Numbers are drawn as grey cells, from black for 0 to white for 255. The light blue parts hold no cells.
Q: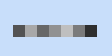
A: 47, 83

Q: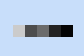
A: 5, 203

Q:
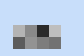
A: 190, 92

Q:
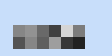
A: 124, 83

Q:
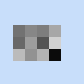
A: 167, 187

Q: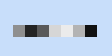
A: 17, 143
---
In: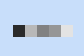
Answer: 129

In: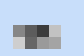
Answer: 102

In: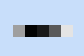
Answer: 25

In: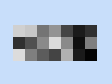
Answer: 177

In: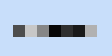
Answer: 47

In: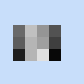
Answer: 181

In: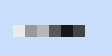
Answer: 88

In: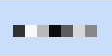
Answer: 92

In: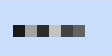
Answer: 195
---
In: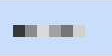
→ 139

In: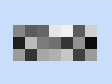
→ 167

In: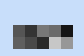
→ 95

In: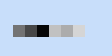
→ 71

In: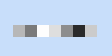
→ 253

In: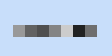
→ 79

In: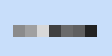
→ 216

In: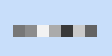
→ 242

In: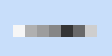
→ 157
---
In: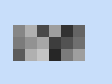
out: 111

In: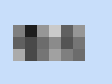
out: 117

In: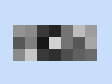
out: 166

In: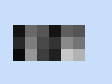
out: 116

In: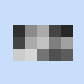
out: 160

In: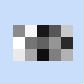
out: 42

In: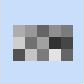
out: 70

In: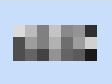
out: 208

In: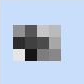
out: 167
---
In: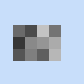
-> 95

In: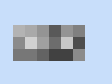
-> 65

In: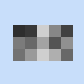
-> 175

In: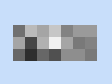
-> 142

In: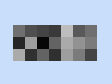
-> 123

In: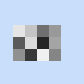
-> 240

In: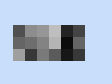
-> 23

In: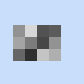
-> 196

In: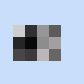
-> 184
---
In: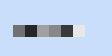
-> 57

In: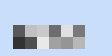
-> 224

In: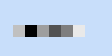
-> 126

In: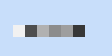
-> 158

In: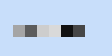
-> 17

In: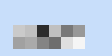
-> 120

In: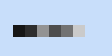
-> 114
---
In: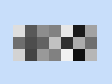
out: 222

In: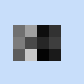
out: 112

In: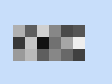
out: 176

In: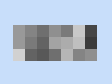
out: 153

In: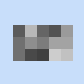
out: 91

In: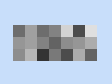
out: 109

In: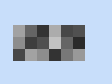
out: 162

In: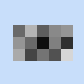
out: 105
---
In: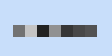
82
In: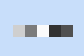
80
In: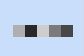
71
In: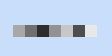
232
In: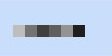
31
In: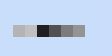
148
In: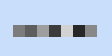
136
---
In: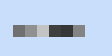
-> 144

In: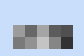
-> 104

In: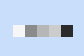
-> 139

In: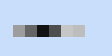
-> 101

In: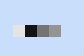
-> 19

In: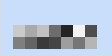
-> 169

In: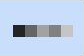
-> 101

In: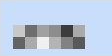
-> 110

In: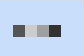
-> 204
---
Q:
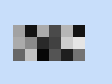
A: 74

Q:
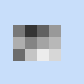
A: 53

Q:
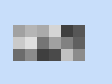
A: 213

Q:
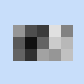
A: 59

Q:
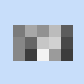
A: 145

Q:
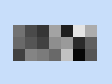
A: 30

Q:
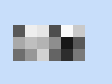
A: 78

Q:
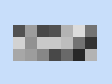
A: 179
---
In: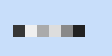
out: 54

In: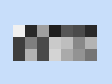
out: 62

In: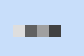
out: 222

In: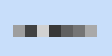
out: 158

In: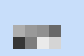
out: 54

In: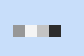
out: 151
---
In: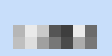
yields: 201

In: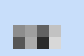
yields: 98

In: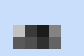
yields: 27

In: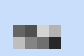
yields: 211

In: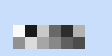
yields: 201

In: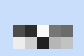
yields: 249

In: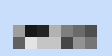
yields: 36

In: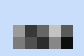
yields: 102

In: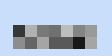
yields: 121
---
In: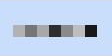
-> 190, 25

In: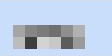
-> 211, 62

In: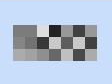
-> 222, 35

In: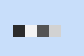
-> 243, 43

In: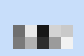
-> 242, 23

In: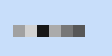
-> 210, 23
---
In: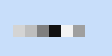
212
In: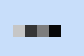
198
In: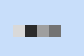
217
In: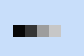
7
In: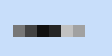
119
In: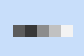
92
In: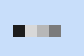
29
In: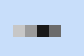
199
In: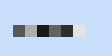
88
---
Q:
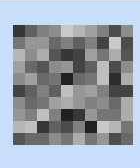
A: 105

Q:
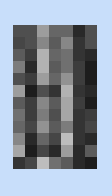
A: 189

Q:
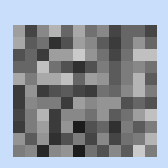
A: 39

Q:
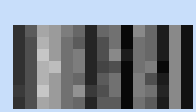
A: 166

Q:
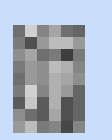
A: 122
